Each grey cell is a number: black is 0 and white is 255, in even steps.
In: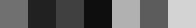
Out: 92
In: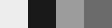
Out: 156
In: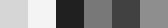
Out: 65
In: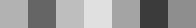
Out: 59
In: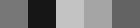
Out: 165
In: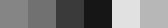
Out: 225
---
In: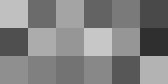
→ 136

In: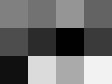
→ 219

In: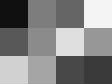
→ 165

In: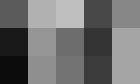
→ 115

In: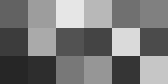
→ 150

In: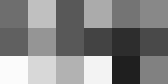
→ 243

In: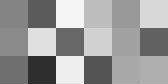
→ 84

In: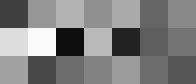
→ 156

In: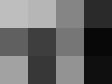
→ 55
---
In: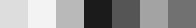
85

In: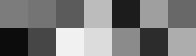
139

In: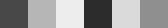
44

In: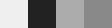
34

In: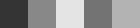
228

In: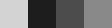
29
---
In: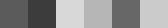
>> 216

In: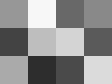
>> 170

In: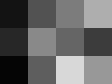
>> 5

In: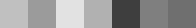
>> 177

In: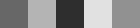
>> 180

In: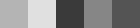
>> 224
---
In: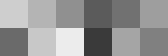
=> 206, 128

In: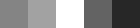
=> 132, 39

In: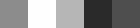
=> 140, 78

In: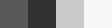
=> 88, 248

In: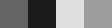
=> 101, 157

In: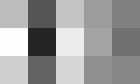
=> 189, 135
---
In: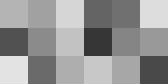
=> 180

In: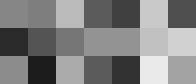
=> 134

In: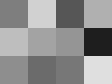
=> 126

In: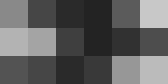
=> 137

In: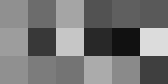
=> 144

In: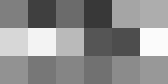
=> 127
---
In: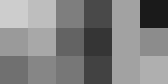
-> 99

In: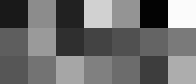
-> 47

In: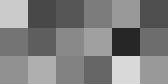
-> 137

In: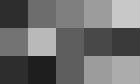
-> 94

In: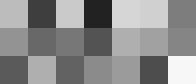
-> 119

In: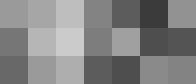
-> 203

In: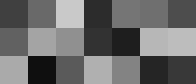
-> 144

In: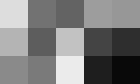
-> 194
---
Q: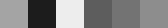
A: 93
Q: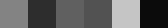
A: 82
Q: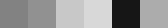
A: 216
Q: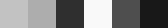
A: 249
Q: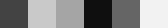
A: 15
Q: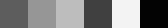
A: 64
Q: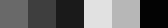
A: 225
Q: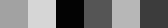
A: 85
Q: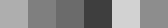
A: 62
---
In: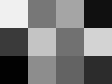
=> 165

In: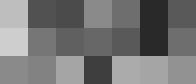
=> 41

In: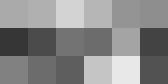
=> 148

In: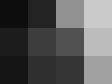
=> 145

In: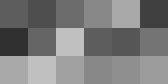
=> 169

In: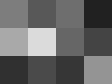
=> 110
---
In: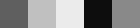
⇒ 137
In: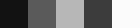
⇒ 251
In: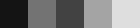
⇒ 222
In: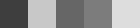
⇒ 221
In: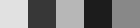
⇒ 136
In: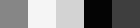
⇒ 62
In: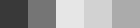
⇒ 171
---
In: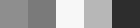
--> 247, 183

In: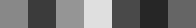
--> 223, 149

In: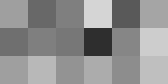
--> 213, 205

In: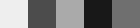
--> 238, 170

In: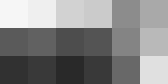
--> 246, 239

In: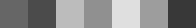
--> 223, 188
